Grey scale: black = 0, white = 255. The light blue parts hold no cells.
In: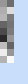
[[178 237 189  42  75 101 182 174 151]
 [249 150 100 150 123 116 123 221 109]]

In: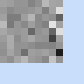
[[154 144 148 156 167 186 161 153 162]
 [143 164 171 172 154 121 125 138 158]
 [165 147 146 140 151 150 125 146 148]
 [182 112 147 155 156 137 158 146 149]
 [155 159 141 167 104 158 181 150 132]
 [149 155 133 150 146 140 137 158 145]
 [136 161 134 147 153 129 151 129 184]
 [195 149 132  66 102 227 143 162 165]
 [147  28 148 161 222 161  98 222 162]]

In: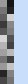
[[ 71  37 153 115 160 180 213  87  58  96 117 153]
 [114 130 196  64 185  66  83 125 136 209  35  21]]

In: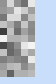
[[168 157 127 194  73 242  61 194 119 152 146]
 [100 183 144 104 108 178 193 169 218 163 214]
 [176 190 133 125 143 177 109 126 217 228 144]
 [175 139 125 199 230 185 161 198 135 204 113]
 [184 170 234 168 244 152 135 139 192 159 232]]

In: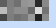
[[ 70 188  95]
 [125 128 126]
 [112 141 112]
 [120 141 148]
 [153 104 153]
 [ 32 219  42]
 [138 115 136]]

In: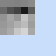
[[157 152 147 105 132]
 [170 161 166  81 131]
 [199 175 150  67 129]
 [212 187 196  26 132]
 [167 157 164  92 138]]
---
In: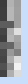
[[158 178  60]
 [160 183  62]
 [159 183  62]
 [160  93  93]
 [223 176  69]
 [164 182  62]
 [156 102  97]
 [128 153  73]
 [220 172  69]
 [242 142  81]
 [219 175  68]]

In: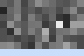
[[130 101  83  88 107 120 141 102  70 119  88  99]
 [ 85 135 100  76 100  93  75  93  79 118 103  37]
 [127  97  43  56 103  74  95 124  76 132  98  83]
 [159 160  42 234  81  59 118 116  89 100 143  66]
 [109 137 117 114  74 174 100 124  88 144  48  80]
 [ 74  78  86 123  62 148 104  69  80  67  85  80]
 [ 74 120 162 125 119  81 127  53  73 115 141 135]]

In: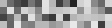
[[214 106 138 223 209  34 118  62 182 225  81 117  58  78 107 182]
 [ 89 144 174 214 146 217 203 196 192 223 133 191 211 106 223 105]
 [220 189 194 199 194 180  65 212  57  85 153 224  91 186 105  66]
 [210  62 229 131 169 233 195 165 152 184 183 127 134 231 101 190]]

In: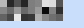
[[ 84 220 224 133 126  37  82  40 184]
 [ 47 130  11 154 125 104 152 106 133]
 [ 97 111 134 175  56  50 231  71  99]]

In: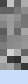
[[171 103 196  69]
 [138 118  98  99]
 [116 144 155 146]
 [118 129 155 132]
 [165 104 158  93]
 [145 137 136 107]
 [150 143 137 125]
 [101 174 208 109]
 [184  47  58 177]
 [ 56 117 164 155]]

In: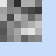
[[116 173 173  46 121 229]
 [ 57  70  88 137 132 159]
 [146 106 158 181  72 170]
 [196 175 155 120 143  96]
 [181 227 213 165 138  86]
 [135 128  98 157 128  95]]
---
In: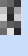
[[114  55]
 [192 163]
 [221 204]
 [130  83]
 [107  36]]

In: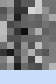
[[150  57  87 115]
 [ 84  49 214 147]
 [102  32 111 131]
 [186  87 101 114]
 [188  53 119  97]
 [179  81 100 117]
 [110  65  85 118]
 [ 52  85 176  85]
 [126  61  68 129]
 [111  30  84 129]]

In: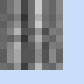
[[ 95 144 111 117 135]
 [ 95 144 110 116 135]
 [105 125 110 110 128]
 [ 95 144 111 116 135]
 [105 180  86  77 118]
 [102 127 110 111 132]
 [107 176  89  77 118]
 [ 92 166  85  84  99]
 [ 92 166  86  84  98]
 [110 147 113 110 139]]

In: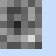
[[154 103  90]
 [129  69 156]
 [156 120 159]
 [101  35  84]
 [157  72 131]
 [ 99 146 217]
 [125  83 109]]

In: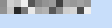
[[141 194  85 147  64 152 149]
 [146  39 232 178 140 212 240]]

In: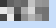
[[ 56 112 194 146]
 [231  87 215 114]
 [ 71  55 180 115]]
